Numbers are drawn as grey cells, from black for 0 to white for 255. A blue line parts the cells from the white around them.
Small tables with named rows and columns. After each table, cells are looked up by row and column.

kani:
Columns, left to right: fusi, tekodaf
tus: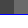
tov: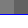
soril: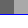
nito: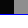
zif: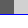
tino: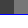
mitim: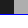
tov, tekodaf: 98
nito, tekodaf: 142
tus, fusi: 69
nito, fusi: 6
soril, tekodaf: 169
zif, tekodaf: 209
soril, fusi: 101
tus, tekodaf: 106
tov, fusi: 124
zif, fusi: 93
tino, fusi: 64
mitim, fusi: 29
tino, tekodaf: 119
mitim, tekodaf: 174
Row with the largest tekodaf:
zif

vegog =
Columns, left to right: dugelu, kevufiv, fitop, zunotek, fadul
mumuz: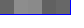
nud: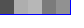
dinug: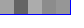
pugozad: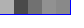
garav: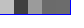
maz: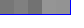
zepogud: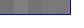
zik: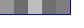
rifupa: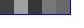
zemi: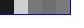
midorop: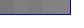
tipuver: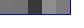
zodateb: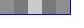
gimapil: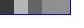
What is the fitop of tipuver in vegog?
56
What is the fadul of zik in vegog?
126
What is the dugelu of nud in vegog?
81
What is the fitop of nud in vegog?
183
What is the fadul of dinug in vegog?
150
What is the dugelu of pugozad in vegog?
177
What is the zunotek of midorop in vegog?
130
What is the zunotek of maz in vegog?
149
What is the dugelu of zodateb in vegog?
143
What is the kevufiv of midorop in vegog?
127
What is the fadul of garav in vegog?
108
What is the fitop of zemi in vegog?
120
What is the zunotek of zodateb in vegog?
121
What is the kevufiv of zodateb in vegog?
122
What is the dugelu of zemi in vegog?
27
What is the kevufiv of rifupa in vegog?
160
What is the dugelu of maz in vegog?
119
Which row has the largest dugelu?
garav

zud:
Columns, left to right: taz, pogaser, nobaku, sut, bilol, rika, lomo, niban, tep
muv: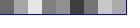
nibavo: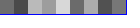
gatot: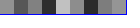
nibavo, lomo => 172
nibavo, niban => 81
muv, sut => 128
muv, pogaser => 166
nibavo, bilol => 216
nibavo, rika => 107
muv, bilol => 145
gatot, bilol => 193
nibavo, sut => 157
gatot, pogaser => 87
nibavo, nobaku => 186
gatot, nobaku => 129
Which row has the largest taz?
gatot

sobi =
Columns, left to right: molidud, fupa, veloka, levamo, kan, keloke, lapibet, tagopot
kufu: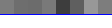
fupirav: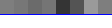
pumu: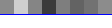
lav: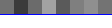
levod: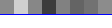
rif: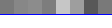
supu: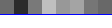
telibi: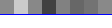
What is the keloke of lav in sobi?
127
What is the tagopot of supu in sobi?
104
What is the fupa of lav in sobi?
59
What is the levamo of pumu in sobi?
59
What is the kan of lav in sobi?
90
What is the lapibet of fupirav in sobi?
154
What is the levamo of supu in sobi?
191
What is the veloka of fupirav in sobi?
107
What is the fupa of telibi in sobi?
203
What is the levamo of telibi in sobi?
65
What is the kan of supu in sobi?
152
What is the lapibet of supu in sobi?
118
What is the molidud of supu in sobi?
107
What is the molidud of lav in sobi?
113
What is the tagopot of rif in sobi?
121
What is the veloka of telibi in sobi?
136
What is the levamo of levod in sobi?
60
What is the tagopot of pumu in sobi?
140
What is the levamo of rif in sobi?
125
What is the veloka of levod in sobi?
135
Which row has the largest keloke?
supu

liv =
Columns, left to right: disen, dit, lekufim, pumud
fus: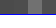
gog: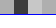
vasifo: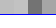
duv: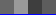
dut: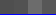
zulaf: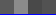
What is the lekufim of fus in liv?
113
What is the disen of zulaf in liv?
90
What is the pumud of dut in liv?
87
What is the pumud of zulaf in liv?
82
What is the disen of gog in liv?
175
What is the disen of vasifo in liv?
190
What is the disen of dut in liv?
79
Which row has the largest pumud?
gog

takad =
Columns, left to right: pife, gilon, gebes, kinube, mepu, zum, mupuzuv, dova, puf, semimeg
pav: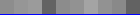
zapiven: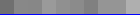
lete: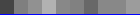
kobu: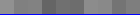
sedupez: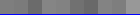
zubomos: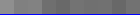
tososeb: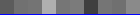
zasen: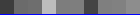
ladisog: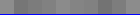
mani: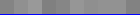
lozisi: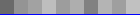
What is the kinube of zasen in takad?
189
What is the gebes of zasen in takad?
110
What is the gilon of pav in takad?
150
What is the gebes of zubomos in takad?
130
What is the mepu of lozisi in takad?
157
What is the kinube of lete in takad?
178
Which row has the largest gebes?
lozisi

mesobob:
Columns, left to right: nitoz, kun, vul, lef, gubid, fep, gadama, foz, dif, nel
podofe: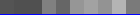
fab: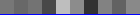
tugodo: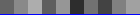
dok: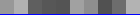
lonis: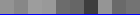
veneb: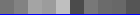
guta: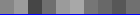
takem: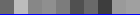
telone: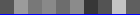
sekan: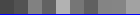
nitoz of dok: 152
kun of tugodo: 137
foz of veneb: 107
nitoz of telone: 86
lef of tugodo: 94
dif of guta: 87
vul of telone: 120

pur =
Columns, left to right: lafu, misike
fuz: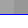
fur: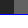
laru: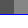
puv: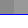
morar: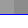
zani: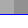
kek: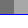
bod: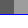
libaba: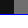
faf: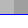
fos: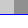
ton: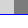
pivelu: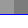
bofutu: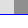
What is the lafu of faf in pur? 184
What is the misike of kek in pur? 168
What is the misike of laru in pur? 134
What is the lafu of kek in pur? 113
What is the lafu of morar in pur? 156
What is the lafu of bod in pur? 92
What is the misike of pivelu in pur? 124
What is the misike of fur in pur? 98
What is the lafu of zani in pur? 171

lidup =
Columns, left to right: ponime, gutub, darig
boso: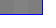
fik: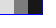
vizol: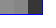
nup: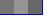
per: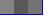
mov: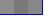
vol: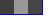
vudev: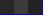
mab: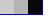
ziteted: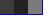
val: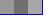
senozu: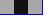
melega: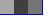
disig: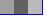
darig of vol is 70
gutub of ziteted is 34
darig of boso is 126
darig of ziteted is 123
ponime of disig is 159
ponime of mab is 203
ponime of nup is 116
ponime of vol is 62
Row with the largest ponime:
fik

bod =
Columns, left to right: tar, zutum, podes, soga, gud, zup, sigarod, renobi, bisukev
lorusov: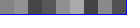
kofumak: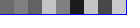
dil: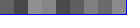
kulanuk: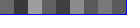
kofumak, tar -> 107
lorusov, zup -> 170
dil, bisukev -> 139
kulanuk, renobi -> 121
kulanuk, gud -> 63
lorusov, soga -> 87
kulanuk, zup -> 140
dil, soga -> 134
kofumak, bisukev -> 202
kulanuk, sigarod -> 89
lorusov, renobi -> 138
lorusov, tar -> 132
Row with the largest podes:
kulanuk

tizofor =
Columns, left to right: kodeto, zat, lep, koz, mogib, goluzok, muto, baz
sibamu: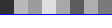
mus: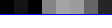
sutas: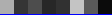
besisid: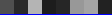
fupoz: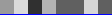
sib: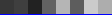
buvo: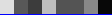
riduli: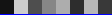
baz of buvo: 8
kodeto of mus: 3
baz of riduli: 57
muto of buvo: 136
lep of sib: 34
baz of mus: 37
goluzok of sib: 93
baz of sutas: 11
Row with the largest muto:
fupoz

